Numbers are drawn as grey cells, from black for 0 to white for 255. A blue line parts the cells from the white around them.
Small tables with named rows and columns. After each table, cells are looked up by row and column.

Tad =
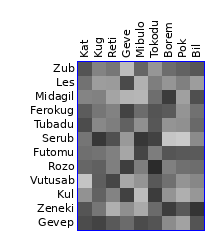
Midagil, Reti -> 164
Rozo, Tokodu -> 43
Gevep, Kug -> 67
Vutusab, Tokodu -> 88
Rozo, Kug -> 96
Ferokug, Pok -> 148
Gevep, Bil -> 84
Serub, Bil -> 139
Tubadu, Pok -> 144

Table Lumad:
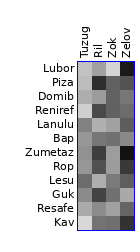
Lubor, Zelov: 26
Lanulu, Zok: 162
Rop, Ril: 81
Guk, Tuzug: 139
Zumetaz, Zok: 157
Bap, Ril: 119
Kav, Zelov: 50
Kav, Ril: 115
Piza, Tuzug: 189
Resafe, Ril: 140
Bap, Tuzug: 151
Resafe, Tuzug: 170
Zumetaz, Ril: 62
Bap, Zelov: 137
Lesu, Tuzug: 108
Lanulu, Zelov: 93
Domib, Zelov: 119

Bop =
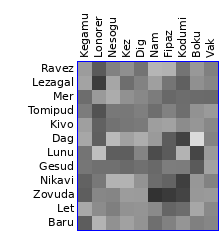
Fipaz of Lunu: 91
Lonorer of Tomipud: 82
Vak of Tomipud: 154
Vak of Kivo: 136
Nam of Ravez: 181
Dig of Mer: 136
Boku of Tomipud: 146
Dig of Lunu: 132
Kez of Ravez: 143
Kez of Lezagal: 110
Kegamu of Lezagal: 163

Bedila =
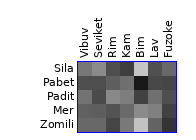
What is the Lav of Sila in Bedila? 80
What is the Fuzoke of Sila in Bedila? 104
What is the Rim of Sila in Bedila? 78
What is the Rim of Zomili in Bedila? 69
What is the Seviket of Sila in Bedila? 139
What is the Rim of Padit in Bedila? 137
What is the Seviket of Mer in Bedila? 94
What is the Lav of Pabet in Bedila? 72
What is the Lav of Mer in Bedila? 128
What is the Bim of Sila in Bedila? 197
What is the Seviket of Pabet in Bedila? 78
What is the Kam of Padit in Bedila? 126

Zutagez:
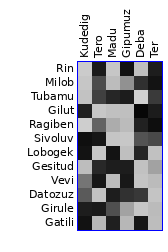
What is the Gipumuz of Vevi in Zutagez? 24
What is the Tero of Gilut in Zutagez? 199
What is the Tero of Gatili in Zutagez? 184
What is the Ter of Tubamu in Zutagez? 58
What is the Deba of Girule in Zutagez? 198
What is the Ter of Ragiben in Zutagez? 14
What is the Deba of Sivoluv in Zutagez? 83

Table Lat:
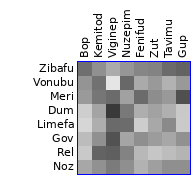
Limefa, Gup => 202
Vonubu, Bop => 148
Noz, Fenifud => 178
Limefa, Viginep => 106
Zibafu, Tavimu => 107
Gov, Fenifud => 143
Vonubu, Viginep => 229
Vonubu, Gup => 153
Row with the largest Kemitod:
Limefa

